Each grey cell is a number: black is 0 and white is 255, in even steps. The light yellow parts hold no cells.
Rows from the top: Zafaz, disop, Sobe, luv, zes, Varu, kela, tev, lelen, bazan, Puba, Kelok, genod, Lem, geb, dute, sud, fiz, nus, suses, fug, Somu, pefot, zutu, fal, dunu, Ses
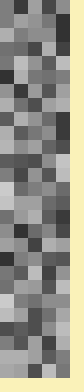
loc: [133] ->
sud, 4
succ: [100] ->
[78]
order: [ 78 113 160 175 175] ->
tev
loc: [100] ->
Puba, 4
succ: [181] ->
[141]
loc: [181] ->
Puba, 1
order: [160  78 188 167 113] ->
pefot

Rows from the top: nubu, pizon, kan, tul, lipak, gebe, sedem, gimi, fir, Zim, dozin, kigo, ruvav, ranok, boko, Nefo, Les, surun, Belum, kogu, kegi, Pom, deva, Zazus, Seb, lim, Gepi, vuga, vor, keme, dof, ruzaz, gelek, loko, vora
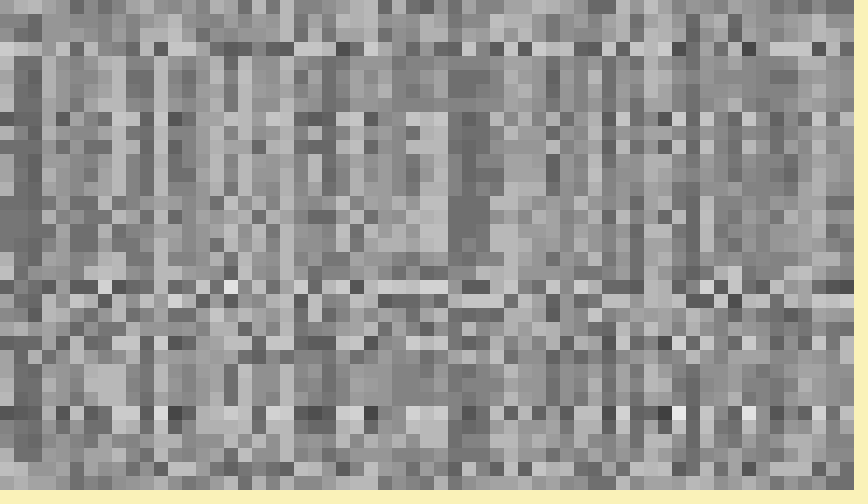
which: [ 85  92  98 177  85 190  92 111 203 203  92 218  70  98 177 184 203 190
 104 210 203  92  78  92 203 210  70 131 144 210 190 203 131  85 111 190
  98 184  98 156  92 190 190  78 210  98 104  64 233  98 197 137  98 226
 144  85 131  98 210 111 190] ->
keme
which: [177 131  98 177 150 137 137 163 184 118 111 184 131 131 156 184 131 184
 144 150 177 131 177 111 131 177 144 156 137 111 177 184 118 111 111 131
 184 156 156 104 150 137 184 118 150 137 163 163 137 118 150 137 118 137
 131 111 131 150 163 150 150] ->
Zim
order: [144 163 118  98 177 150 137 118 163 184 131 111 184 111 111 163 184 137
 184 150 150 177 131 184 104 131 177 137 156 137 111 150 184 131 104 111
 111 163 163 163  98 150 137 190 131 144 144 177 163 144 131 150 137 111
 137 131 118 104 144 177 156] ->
ruvav
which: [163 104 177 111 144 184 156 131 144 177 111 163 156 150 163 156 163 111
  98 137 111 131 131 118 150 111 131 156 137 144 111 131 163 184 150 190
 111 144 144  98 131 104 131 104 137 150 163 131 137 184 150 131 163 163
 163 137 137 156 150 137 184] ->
lim
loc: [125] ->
sedem, 35
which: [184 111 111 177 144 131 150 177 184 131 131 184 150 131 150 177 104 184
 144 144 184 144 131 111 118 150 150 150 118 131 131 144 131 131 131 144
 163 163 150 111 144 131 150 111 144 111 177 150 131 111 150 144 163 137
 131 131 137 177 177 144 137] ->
lipak
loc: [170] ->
tul, 28

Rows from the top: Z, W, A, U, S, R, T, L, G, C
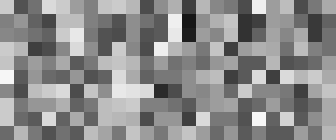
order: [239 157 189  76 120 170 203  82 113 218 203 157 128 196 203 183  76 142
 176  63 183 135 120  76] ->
Z
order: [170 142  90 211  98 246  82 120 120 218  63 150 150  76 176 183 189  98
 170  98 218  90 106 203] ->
G
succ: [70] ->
[189]
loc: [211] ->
G, 21
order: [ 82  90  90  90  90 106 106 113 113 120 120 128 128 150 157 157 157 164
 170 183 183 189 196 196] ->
S

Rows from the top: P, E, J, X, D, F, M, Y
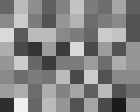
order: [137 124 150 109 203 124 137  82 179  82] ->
E
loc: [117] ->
F, 4
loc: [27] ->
Y, 9
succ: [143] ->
[95]
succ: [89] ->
[187]
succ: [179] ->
[109]

